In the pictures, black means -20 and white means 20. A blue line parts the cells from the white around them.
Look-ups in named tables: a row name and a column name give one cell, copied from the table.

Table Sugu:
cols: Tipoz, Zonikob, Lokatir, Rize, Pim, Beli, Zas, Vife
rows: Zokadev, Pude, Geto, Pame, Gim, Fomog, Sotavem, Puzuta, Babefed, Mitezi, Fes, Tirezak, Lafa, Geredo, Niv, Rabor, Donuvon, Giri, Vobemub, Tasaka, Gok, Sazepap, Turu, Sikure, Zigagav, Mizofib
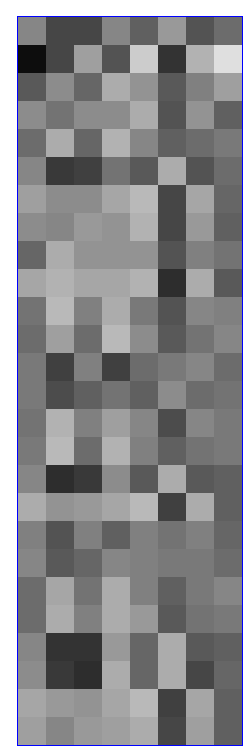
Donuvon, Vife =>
-5
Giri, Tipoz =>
7
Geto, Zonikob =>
2
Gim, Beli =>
-5
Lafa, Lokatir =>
0
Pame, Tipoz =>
2
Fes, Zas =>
1
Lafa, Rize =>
-10
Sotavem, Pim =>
9
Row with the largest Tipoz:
Giri

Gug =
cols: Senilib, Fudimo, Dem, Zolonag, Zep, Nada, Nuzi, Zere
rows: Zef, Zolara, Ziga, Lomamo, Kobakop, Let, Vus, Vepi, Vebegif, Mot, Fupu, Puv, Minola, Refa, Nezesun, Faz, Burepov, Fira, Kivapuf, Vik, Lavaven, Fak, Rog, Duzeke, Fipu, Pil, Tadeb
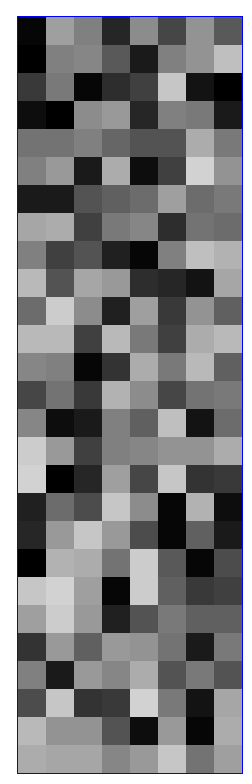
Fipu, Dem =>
-12
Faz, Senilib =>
12
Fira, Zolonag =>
11
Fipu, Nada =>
-1
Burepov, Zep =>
-9
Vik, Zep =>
12
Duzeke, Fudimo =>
-16
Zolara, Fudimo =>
0
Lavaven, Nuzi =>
-11
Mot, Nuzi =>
-17
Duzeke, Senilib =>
0
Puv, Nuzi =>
7
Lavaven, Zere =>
-10
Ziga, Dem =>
-19
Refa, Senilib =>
-9
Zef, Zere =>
-6
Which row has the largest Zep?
Fipu

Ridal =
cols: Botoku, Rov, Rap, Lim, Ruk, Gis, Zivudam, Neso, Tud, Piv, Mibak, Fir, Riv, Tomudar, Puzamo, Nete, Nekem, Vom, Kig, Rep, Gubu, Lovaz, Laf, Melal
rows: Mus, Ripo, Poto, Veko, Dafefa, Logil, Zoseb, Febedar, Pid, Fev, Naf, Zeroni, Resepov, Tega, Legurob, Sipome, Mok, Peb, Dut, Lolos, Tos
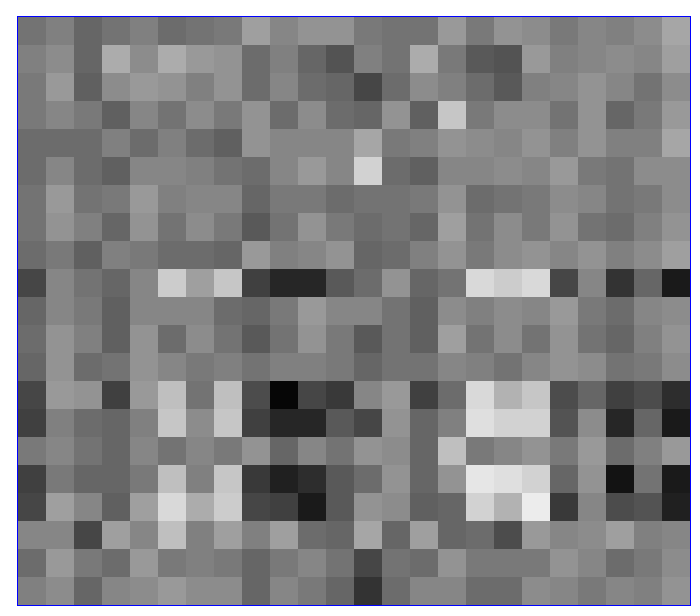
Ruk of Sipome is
1
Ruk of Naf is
1
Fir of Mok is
-6
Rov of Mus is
0
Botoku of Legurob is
-10
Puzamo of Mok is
-4
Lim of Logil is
-5
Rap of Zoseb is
-2
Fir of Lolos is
-2
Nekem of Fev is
14
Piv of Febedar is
-2
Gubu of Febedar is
-2
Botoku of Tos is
0
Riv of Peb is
3

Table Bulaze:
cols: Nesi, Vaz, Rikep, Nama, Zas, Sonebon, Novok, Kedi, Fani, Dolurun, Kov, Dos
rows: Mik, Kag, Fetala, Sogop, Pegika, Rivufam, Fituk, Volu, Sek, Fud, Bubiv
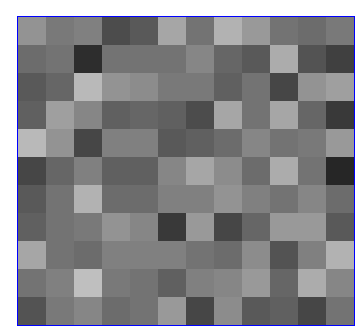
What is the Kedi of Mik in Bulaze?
8
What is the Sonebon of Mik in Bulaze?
6
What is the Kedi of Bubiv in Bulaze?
2
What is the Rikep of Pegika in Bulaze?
-9
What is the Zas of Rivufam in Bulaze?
-5
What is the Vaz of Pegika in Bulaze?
3
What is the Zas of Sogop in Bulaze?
-4
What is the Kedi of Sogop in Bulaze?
6

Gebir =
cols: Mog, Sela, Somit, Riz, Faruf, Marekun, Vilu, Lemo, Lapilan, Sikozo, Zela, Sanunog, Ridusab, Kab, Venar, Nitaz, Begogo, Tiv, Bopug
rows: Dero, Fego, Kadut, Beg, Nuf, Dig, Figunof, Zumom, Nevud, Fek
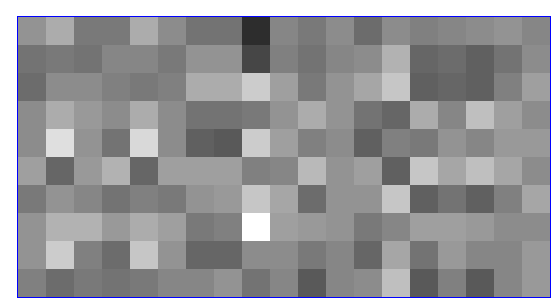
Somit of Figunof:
1
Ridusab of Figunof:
3
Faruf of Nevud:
11
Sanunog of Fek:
1
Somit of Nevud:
0
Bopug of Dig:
2
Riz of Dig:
8
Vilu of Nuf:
-5
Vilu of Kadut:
7

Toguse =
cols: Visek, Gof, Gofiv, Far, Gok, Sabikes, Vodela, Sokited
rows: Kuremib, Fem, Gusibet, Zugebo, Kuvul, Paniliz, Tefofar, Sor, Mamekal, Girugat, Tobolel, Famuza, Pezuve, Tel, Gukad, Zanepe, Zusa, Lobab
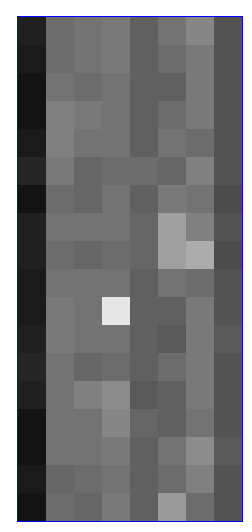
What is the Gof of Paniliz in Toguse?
-1
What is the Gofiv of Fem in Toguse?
-2
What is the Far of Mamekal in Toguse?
-3
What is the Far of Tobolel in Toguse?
16
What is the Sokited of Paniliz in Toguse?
-7
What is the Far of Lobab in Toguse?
-1
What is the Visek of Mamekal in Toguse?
-15
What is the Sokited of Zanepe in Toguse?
-6
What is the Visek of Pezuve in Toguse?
-14
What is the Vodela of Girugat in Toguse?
-3
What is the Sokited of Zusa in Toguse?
-7
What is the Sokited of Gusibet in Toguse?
-7
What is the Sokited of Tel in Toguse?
-7
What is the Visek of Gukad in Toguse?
-17
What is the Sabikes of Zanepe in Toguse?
-2
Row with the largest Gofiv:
Tel

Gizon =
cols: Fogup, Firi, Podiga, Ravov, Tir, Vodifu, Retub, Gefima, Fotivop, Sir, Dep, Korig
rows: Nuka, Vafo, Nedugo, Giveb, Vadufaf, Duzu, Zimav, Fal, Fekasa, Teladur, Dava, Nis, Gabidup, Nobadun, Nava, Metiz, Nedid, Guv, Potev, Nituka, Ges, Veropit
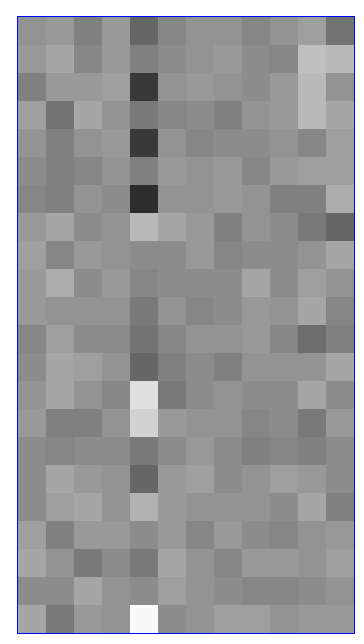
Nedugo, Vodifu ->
3
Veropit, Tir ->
19
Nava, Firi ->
0
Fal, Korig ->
-4
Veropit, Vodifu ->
2
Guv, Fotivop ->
3
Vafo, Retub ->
3
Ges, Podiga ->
6

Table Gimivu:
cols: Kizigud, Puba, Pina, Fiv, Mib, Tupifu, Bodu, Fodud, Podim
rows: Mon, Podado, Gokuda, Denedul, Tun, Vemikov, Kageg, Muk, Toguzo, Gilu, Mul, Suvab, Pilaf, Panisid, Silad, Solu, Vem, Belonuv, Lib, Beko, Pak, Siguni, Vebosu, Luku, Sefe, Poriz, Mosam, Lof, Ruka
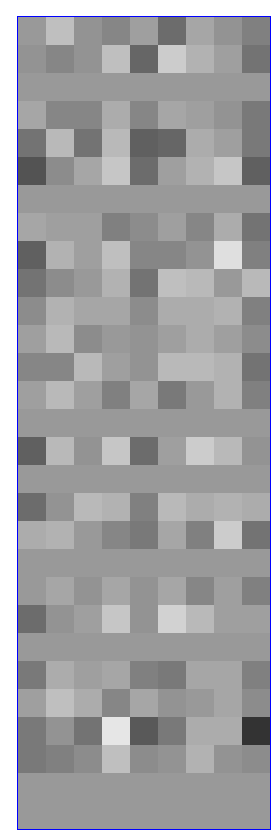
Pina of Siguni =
5
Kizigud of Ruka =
4
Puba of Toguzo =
8
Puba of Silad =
4
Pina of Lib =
4
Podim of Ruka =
4
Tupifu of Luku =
-1
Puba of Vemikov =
2
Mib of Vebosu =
4
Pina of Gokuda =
4
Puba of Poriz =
3
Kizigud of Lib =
7
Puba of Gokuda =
4
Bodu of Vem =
4
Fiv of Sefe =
1
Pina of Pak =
3
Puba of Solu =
9
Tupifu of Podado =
12
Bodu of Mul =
7
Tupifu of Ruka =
4

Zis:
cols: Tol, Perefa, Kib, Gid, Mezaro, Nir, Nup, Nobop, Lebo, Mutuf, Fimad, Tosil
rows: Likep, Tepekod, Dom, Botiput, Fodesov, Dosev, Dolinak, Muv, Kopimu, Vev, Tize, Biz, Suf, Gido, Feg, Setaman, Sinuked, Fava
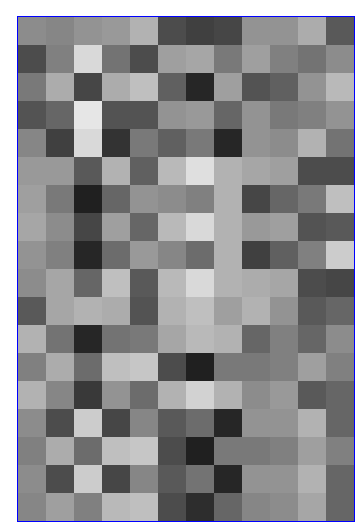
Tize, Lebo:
8
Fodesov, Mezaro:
-1
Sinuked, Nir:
-6
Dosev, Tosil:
-8
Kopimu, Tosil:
12
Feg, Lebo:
3
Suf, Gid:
10
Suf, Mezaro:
11
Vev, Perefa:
6
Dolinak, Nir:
2
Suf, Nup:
-15
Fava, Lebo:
1
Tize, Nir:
8
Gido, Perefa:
1
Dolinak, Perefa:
-1

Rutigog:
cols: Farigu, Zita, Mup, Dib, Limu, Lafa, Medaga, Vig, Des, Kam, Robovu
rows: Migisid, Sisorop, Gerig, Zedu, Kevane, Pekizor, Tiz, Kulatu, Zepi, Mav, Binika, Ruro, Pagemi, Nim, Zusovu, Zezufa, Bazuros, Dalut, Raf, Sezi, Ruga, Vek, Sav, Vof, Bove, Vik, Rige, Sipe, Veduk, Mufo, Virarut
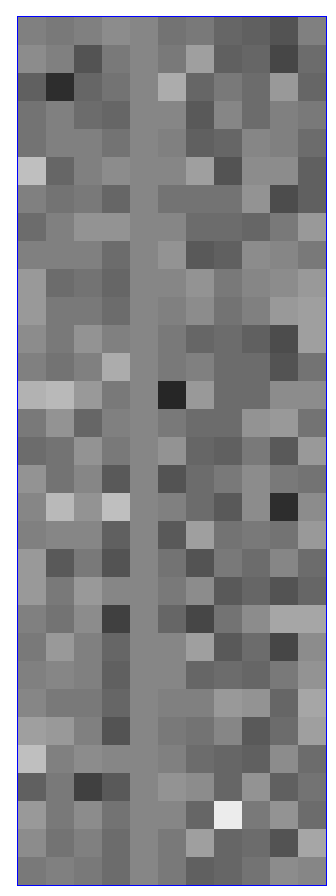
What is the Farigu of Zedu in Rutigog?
-2
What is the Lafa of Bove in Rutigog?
0
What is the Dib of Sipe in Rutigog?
-6
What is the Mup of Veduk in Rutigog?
2
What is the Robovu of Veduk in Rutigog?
-3
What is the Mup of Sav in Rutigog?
0
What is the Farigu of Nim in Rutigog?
8
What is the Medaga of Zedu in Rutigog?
-6
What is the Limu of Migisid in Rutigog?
1
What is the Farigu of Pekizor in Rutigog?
10

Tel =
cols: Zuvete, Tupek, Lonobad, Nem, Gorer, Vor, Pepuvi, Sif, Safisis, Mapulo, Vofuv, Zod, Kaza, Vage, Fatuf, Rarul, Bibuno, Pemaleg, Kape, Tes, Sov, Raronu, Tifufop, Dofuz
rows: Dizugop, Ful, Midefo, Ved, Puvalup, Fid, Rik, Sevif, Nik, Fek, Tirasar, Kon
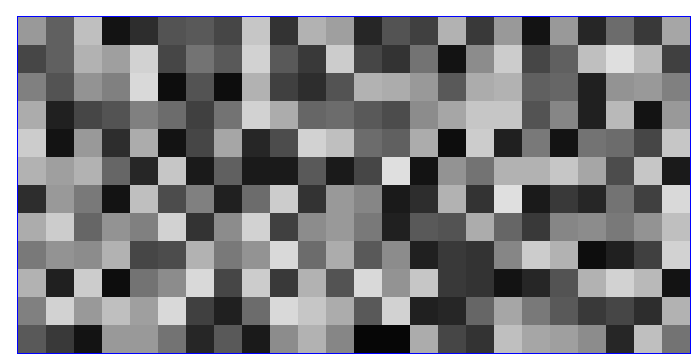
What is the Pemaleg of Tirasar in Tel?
6
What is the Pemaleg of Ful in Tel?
12
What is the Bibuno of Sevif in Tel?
7
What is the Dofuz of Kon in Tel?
-2
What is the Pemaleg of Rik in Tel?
15
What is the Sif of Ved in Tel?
-2
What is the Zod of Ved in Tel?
-3
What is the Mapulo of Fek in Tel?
-11
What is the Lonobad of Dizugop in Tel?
10
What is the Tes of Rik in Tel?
-11
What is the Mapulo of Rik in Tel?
12
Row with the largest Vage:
Fid

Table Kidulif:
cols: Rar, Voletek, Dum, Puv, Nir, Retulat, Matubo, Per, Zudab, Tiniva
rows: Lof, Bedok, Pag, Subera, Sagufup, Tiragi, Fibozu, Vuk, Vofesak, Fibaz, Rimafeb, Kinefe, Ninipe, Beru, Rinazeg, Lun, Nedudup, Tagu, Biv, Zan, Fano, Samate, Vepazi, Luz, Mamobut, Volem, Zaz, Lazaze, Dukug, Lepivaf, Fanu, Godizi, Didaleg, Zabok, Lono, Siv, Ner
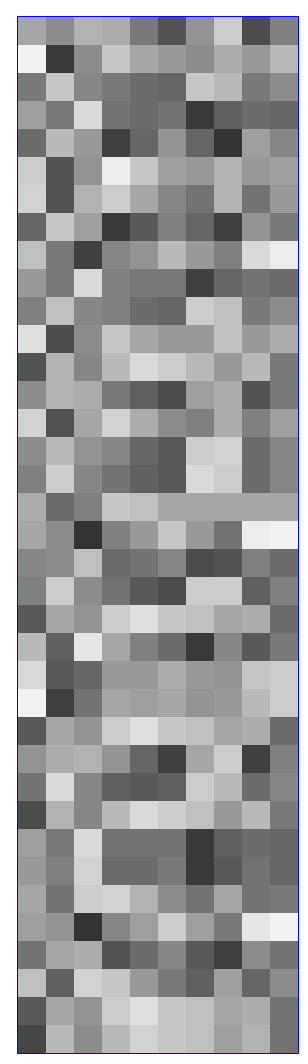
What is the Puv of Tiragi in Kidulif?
17
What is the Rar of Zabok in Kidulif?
-2
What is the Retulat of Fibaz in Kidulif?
-1
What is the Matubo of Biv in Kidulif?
4
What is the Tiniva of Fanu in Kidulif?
-4
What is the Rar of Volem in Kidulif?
-6
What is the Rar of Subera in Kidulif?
5
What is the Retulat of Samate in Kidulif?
11
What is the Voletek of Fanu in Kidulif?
0
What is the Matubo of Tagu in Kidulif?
6
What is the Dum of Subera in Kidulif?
14
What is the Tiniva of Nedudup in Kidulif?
1
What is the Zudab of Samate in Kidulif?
7
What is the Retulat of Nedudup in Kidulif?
-6
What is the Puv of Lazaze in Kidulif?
-5
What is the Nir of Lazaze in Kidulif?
-6
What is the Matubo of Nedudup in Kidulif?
14
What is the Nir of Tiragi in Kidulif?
11
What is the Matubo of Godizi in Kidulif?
-2
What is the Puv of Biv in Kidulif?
0
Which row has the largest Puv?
Tiragi

